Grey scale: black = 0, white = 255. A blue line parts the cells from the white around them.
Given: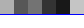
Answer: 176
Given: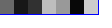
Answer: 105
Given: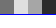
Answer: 114
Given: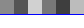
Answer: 138
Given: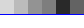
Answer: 216
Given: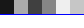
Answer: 23
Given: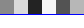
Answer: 137
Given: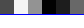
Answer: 75
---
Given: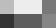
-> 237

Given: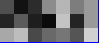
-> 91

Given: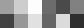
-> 205

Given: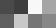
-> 62

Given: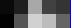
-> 31

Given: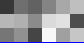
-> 176

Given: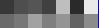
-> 78

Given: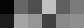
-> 102

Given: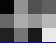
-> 172

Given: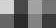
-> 72
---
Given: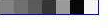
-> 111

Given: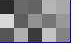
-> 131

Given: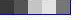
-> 118

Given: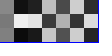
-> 121

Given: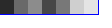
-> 120

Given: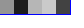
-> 148

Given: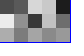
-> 145

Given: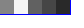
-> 97

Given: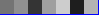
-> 144

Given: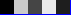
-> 69
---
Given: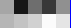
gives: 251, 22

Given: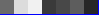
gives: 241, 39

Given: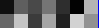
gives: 210, 2

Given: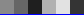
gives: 226, 31

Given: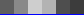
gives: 206, 60

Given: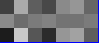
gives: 200, 28
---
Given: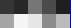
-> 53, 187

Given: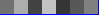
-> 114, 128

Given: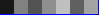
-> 24, 163

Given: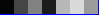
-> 5, 156

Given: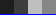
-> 30, 134

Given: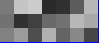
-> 122, 70

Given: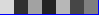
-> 218, 127

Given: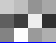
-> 204, 175

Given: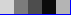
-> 214, 180
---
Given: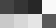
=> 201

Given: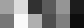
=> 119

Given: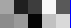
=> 140

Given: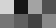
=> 118

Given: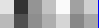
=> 186

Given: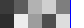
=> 45

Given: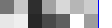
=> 231

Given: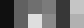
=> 16

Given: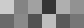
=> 106
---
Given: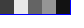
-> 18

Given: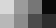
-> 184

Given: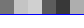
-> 56

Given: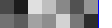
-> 136

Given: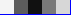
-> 215

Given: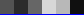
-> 184

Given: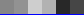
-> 40

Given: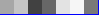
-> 227
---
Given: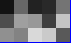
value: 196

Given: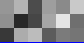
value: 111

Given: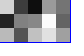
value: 100

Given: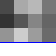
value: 101

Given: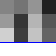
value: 86

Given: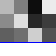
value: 61

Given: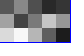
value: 150
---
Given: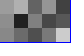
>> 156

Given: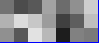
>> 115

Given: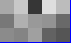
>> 168

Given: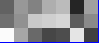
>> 98

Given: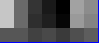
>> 198

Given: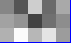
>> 134

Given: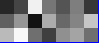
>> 39

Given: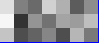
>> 223

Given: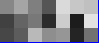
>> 135
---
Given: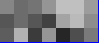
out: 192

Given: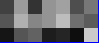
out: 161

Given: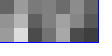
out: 108

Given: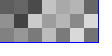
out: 169

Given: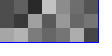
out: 140

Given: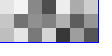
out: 237

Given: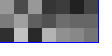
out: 60

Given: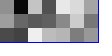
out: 232
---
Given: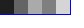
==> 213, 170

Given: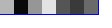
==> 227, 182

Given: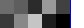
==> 197, 154

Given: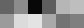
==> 227, 219

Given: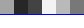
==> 243, 185

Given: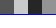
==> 202, 147

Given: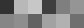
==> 199, 184

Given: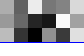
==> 250, 236
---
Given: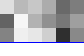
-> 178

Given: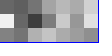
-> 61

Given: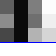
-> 111

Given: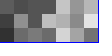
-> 84

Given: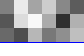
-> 248

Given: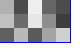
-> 231

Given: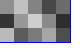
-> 206
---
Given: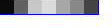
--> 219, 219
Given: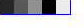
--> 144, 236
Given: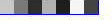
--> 177, 245
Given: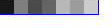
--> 100, 204
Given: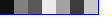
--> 235, 235
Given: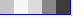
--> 219, 247
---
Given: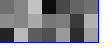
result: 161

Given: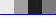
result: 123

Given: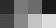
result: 219

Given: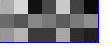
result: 32

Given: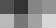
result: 214

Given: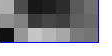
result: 116
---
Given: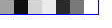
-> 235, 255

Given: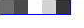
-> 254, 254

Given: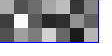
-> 39, 250

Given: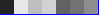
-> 210, 231

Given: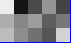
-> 157, 237

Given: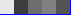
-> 109, 232
